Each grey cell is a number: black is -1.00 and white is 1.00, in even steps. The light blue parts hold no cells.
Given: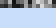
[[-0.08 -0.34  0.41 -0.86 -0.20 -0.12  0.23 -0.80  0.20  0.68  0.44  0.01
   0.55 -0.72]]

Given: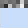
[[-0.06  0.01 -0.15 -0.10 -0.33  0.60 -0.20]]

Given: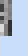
[[ 0.07  0.26 -0.13]
 [-0.49  0.13  0.01]
 [-0.48  0.16  0.05]
 [ 0.70 -0.01 -0.61]
 [ 0.44  0.00 -0.55]]

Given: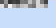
[[-0.32  0.20 -0.60 -0.47 -0.53 -0.05 -0.08  0.50  0.07  0.67 -0.03 -0.46]]

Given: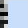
[[-0.09  0.68]
 [ 0.27  0.33]
 [ 0.16  0.56]
 [-0.67  0.73]]

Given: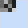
[[-0.17  0.40 -0.33 -0.77]
 [ 0.12  0.15 -0.63  0.64]]

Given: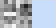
[[ 0.38 -0.16  0.59  0.07  0.79  0.54  0.24  0.52]
 [ 0.15 -0.02  0.07 -0.34  0.23 -0.11 -0.31  0.08]
 [ 0.24 -0.11  0.10 -0.11  0.39  0.38  0.23  0.45]
 [ 0.36  0.72  0.62  0.93  0.39  0.34  0.48  0.10]]
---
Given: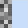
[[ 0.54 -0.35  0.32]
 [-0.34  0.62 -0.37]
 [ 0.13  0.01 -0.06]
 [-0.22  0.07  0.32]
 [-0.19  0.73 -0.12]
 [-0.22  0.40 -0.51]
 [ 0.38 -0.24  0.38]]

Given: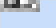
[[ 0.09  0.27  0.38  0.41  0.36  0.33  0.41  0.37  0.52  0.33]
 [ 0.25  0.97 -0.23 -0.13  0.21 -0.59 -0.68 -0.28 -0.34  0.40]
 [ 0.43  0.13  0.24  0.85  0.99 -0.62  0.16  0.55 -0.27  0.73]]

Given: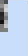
[[-0.01 -0.03]
 [ 0.54 -0.06]
 [ 0.36 -0.87]
 [-0.06 -0.62]
 [ 0.17 -0.72]
 [ 0.65 -0.19]
 [ 0.54  0.14]
 [-0.39 -0.07]]

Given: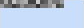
[[-0.24 -0.46  0.48  0.18 -0.07 -0.04 -0.60 -0.03 -0.08 -0.15  0.12 -0.31
  -0.52 -0.18 -0.15  0.22]
 [ 0.21 -0.08 -0.07  0.25 -0.25 -0.38  0.60 -0.48 -0.47  0.36  0.28  0.13
   0.53 -0.31  0.35 -0.25]]

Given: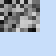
[[ 0.43 -0.91 -0.80  0.05 -0.13  0.63 -0.09 -0.41  0.04 -0.66]
 [ 0.66 -0.16  0.27  0.54  0.57  0.20 -0.72  0.03  0.23 -0.35]
 [ 0.23  0.34  0.59  0.57  0.60 -0.25  0.04  0.10 -0.25 -0.85]
 [ 0.37 -0.45 -0.11  0.40  0.48 -0.29 -0.22 -0.05 -0.57  0.63]
 [ 0.04  0.59  0.20 -0.13 -0.52 -0.28  0.03 -0.86  0.18 -0.60]
 [-0.60 -0.08  0.18 -0.32  0.45  0.49  0.34 -0.07  0.16  0.37]
 [-0.32 -0.46  0.00  0.19 -0.56  0.48 -0.46  0.01  0.26 -0.63]
 [-0.14 -0.09  0.53 -0.73  0.56 -0.69  0.28 -0.89 -0.80  0.26]]

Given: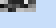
[[ 0.36  0.41  0.39  0.51  0.46 -0.58 -0.77  0.26  0.17]
 [ 0.12 -0.01 -0.83 -0.67 -0.29 -0.46 -0.27 -0.54 -0.90]
 [-0.36 -0.48  0.77 -0.75 -0.70 -0.71 -0.61  0.38  0.56]]

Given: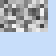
[[ 0.65  0.61  0.84  0.71  0.39 -0.04  0.90  0.83 -0.15 -0.05 -0.12  0.41]
 [ 0.41 -0.48  0.40  0.75  0.73 -0.25  0.14  0.59  0.92  0.09  0.49 -0.44]
 [ 0.24  0.55  0.69  0.44 -0.10 -0.16  0.48  0.40 -0.20 -0.22  0.06  0.36]
 [-0.18  0.30 -0.53  0.07  0.52  0.65 -0.17 -0.02  0.76  0.80  0.45  0.24]
 [-0.12  0.87 -0.04 -0.29 -0.07  0.52  0.23  0.13 -0.36  0.44 -0.12  0.57]
 [-0.03  0.88 -0.12 -0.38 -0.20  0.54  0.18 -0.15 -0.33  0.06 -0.31  0.65]
 [ 0.39 -0.30  0.20  0.52  0.72  0.03  0.31  0.18  0.79  0.01  0.57 -0.07]
 [ 0.15  0.78  0.44  0.73  0.21  0.04  0.43  0.48  0.37  0.40 -0.34 -0.03]]
